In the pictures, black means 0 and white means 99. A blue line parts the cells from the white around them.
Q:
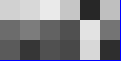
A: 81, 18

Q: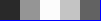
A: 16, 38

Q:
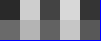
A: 16, 34

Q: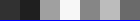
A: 19, 41

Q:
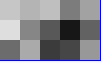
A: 77, 59

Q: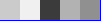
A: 79, 56
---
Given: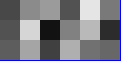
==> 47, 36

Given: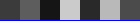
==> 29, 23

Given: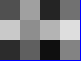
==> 44, 17

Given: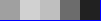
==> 13, 62

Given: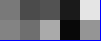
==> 89, 51

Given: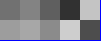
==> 76, 61

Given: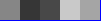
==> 64, 52
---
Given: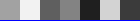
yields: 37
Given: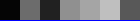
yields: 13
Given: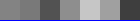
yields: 32
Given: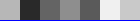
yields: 39
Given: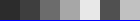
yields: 42
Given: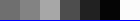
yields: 65
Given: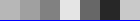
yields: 50
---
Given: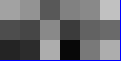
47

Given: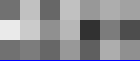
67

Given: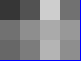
70

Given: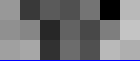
72

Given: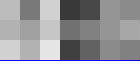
54

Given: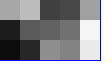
51

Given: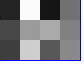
34

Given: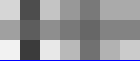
69
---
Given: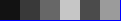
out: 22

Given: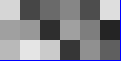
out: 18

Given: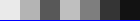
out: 20

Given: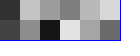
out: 19

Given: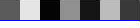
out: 8

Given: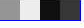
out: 21

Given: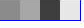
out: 54

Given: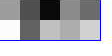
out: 31
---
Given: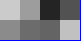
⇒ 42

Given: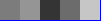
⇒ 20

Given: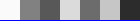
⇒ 42

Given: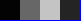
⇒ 40

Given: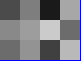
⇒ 57

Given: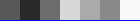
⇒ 66

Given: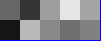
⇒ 53
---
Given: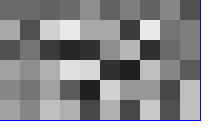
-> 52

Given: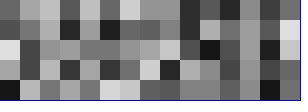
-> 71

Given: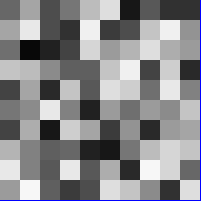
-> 96

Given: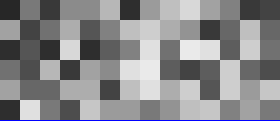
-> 87

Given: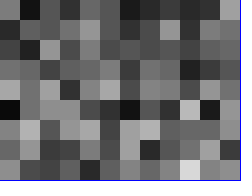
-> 29

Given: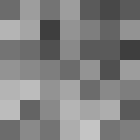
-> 53

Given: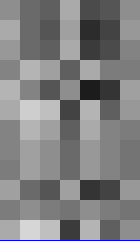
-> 83

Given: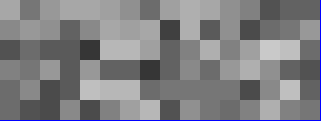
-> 32
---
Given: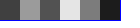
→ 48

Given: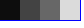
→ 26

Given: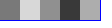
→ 56

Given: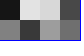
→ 61

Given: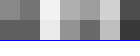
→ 81

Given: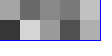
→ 68

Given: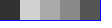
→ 53

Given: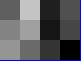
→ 58
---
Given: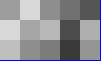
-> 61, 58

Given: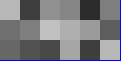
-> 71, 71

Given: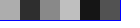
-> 67, 32

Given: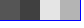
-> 33, 70

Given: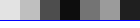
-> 88, 12

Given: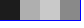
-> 11, 53

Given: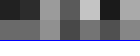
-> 13, 52

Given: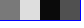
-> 47, 31

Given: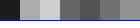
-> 11, 56

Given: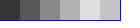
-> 21, 76
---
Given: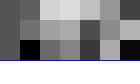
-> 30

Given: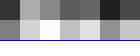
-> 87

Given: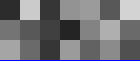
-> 51

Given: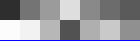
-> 68

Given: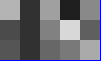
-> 50

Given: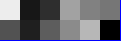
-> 54

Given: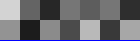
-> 72

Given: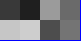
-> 80

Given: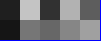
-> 40

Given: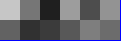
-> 34
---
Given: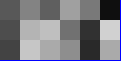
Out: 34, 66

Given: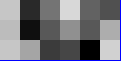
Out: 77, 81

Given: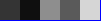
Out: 20, 83

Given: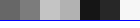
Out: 40, 96

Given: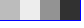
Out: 73, 19

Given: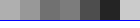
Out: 68, 79
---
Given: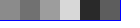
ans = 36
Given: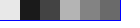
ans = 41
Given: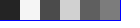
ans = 48
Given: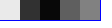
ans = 50
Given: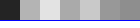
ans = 55
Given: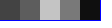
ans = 6
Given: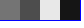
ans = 8
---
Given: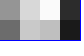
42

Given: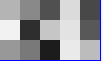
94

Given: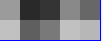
75

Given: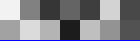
63

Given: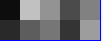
16

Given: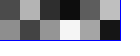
55
